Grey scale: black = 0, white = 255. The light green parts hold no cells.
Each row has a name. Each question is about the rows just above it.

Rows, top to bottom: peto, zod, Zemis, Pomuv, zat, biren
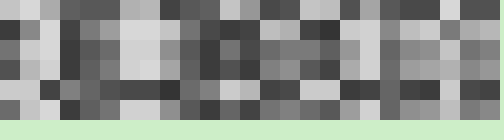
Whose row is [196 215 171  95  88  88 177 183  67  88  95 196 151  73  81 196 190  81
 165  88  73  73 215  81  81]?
peto
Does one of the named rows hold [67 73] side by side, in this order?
yes

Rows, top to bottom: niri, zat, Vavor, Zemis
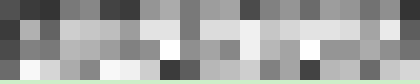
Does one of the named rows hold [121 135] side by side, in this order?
yes
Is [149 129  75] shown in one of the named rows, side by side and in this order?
no
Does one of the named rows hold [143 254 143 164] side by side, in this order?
yes

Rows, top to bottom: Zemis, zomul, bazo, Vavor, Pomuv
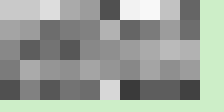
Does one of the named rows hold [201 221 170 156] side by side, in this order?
yes
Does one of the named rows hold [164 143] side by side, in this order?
yes
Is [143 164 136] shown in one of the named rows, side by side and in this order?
no
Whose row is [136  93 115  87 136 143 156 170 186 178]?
bazo
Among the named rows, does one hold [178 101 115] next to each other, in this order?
no
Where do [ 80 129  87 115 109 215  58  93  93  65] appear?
Pomuv

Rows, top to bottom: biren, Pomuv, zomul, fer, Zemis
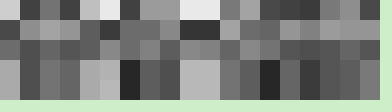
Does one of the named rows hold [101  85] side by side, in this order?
yes
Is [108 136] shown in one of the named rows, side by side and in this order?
yes

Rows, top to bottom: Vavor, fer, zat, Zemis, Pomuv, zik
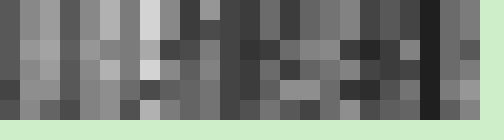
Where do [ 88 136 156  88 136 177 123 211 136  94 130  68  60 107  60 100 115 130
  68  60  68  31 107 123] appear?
Zemis
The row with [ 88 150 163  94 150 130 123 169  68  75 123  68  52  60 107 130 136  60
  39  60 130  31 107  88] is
zat

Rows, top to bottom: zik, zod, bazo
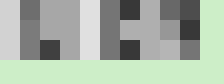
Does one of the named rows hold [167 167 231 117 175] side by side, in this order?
no
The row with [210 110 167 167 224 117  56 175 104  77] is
zik
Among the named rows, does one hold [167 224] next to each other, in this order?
yes
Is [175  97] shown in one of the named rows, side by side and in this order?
no
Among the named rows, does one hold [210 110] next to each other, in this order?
yes

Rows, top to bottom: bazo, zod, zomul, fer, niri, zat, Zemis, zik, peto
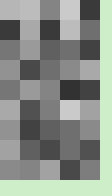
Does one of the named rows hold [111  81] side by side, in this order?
yes
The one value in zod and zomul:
[111]
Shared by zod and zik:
[111]
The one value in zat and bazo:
[202]
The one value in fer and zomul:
[111]

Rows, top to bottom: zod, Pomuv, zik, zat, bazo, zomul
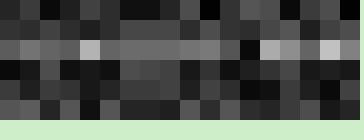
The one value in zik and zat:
[10]
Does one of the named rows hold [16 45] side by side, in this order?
no
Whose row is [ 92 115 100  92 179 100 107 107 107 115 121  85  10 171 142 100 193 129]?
zik
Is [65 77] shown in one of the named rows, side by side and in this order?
yes
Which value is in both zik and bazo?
[10]

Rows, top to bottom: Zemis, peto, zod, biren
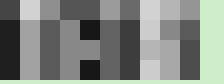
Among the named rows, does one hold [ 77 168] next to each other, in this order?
no
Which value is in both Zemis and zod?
[181]

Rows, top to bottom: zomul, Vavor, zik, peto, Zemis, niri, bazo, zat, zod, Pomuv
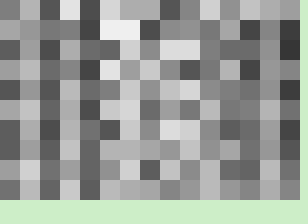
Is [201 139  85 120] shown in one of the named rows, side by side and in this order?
yes
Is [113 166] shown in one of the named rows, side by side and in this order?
no
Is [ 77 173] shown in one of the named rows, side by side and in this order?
yes
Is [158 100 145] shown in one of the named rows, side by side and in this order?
yes
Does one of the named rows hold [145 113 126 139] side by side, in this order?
no

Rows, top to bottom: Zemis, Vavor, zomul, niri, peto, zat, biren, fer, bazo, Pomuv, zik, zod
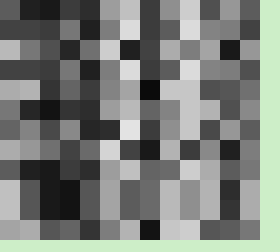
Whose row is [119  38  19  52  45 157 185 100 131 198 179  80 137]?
zat
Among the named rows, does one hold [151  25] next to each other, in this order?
no
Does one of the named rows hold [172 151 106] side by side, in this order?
no
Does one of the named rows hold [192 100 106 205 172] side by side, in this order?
yes

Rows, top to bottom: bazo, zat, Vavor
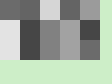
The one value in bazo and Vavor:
[107]
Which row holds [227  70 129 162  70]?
zat

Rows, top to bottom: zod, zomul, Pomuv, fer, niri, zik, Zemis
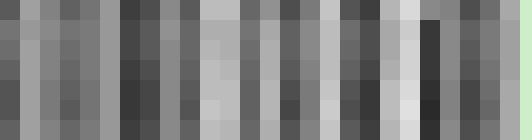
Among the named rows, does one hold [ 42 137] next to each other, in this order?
no
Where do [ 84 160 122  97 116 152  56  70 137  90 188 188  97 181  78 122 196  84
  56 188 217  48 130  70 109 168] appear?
niri

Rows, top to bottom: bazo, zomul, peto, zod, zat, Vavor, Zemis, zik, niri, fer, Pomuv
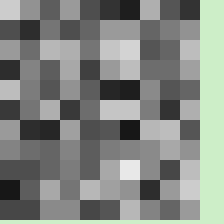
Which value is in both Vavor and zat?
[124]
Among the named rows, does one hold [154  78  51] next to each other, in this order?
yes
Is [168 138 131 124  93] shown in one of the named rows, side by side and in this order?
no
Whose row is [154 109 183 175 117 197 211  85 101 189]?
peto
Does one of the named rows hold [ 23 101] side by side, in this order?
no
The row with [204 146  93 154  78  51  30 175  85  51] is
bazo

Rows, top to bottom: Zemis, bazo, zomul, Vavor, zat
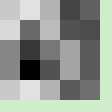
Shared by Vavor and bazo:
[82]
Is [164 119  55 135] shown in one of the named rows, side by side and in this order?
no
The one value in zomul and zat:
[90]
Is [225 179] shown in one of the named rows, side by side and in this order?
yes
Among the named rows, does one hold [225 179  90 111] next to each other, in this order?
yes
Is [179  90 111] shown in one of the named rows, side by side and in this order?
yes
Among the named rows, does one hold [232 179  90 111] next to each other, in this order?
no

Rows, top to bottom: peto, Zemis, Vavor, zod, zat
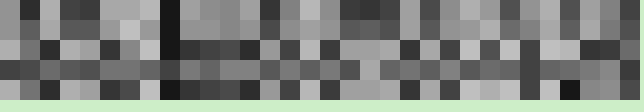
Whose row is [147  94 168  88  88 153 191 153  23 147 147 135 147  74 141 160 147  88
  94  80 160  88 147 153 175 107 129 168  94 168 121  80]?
Zemis
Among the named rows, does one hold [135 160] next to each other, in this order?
yes
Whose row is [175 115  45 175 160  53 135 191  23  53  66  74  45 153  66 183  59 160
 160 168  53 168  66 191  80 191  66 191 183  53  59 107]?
Vavor
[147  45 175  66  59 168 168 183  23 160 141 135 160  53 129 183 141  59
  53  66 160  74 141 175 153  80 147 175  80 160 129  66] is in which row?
peto

